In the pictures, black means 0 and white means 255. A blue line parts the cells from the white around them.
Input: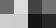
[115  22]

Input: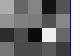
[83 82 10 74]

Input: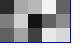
[98 98 64]

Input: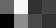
[67 74]

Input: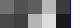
[ 59 221]

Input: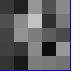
[138  47 124  54  51]
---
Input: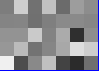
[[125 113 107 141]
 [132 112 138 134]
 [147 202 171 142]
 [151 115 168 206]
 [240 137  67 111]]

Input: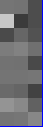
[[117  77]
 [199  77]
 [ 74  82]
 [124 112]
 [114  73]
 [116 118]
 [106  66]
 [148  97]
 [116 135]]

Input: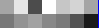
[[165  76 198 165]
 [120 162 122  26]]

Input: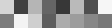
[[213 181  55  79]
 [124 207 172 135]]

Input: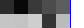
[[ 43  57  93]
 [197 206 187]]

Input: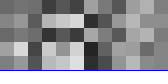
[[105 111  86 160  86 177]
 [133  91 200  47 152 142]
 [105 109  88 167  88 179]
 [161  69 147  36 161 107]
 [127  83 198  46 148 138]]

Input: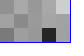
[[145 152 206]
 [162 154 162]
 [122 152 161]]
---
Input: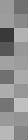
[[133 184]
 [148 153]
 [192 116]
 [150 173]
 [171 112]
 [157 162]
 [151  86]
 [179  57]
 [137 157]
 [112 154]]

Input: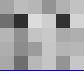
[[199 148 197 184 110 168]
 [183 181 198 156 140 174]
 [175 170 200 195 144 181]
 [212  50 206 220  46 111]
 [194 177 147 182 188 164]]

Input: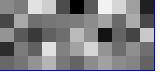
[[ 99 132 139 161 140 100 120 181 147 117 104]
 [111 143 109 148 213 162 129 225  97 123  44]
 [201  68 100  19 145 186 110  96  57  89 148]
 [ 72 171 106 163 140 124 122 118 112 168  71]
 [ 32 159 213 242  90   0  76 206 226 124 138]]

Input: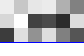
[[ 85 128 221 146 223  60]
 [221  43  75  66 254 215]
 [129 176 235 231 199 237]]

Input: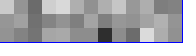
[[145 173 219 108 141  46 141 141 169 166 116 131 147]
 [148 177 163 146 151 127 164 127 147 132 113 161 150]
 [130 126 174 152 198 175 145 175 217 207 107 148 202]]

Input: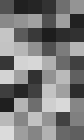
[[ 95 104 178 133 158 219]
 [128  65 148 194 134 185]
 [134 217 207 110 180  31]
 [ 44 160 195  64  37  62]
 [ 96 186 146  49 160 211]
 [ 64 106 176 215 211  54]
 [182 124  81 145 182 195]
 [ 49  44  29  57  91 197]
 [ 33 159  81 162 147 137]
 [148 111  50  37  32  82]]

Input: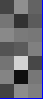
[[127 141  67]
 [119  15 132]
 [ 71 210 116]
 [128  91  83]
 [119 122 137]
 [ 91  50 117]
 [ 99 143  68]]

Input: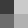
[[177 109]
 [202  59]]

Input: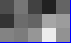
[[146 236 150 124 131]
 [156 166 100 108  51]
 [100  33  65 118  77]]
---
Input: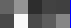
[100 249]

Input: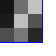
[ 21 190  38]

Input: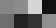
[134  33]

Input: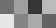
[111 133]

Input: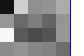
[ 19 105  75 130]

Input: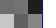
[109  96]
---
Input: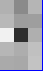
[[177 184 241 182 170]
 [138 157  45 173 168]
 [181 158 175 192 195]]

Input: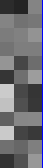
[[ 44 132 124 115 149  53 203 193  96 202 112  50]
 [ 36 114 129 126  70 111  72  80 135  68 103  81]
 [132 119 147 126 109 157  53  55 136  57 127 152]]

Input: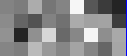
[[131 139 146 133]
 [124 101  36 126]
 [172  82 144 186]
 [118 130 215 153]
 [132 113 105 134]
 [246 171 135 164]
 [ 87 161 245 133]
 [ 59 163 142 102]
 [ 36  60 169 166]]

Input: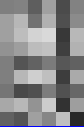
[[127 160 160 146 126 127 117 168  97]
 [130 183 189 158  84 183  73 184  84]
 [ 94 113 211 188  98 207  80 147 160]
 [160 177 217 193 123 191 125 204 134]
 [ 75  79  56  63  87  61  81  50 191]
 [130 139 184 178  97 170 103 158  40]]

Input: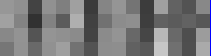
[[151 161 136 118]
 [144 131 147 146]
 [ 67  49  84 105]
 [145 130 148 145]
 [127  91 144 159]
 [160 175 139 114]
 [ 59  65  67  83]
 [133 113 139 141]
 [149 140 148 142]
 [116 143 104  97]
 [ 60  62  70  88]
 [160  97 184 198]
 [ 98  91 105 112]
 [ 83  98  78  79]
 [136  87 156 170]]

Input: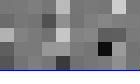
[[120 108 178  95  85]
 [121 119 130 122 116]
 [126 116 122 122 126]
 [118  81 114 151 119]
 [186 144 198 153  58]
 [118 116 131 122 113]
 [121 127 134 117 118]
 [118 134  94  13 122]
 [205 126  95 154 143]
 [120 125 122 115 116]]

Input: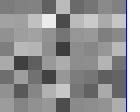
[[124 162 145 126 170 110 145 156]
 [129 160 158 184  64 158  89 132]
 [130 192 162 180  95 113 134 145]
 [ 96 235 146 142 153  66 177 151]
 [186  75 117  61 172 151 199  77]
 [106 186 150 141 141 125 118 138]
 [117 202 153 135 142 118  98 141]
 [138 170 127 150 180  95 170 147]
 [129 198 137 185 114 100 100 174]]

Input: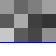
[[153  89 199]
 [103 170  91]
 [126  63  70]
 [159  52 144]]
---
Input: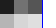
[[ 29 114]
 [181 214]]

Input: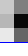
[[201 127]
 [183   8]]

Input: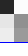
[[ 38 252]
 [230 144]]

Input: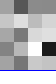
[[162  87]
 [198 222]]

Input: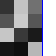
[[ 51 195]
 [ 84 203]]

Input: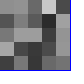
[[143 146]
 [ 84 126]]
